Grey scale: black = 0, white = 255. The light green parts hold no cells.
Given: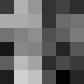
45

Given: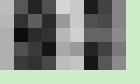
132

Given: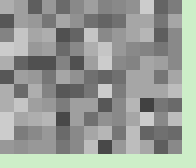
124

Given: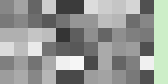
80

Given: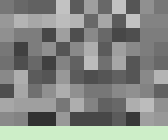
119
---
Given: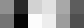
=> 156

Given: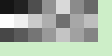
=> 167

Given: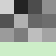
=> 103

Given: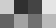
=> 112

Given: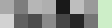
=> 38

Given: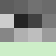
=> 65
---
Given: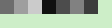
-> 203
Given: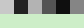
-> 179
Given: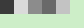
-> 140
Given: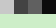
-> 96
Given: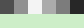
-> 244
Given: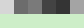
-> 122
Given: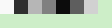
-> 182
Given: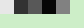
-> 88
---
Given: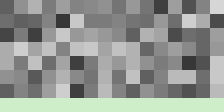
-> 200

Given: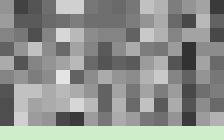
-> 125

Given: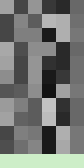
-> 104

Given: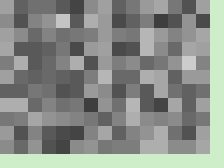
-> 119

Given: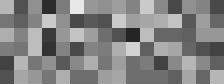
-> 66
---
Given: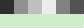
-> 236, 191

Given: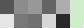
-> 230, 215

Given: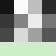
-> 251, 236

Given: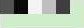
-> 243, 191

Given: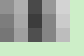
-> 211, 203

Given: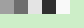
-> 249, 228

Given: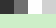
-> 254, 209

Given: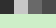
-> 199, 105
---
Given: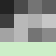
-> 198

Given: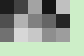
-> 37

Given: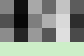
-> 45

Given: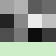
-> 192

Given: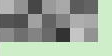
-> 168

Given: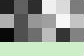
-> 195

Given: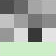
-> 137

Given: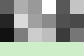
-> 73

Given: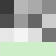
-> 205
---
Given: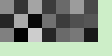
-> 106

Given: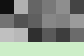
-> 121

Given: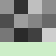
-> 49

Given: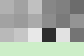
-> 135

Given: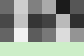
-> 170

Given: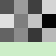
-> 155
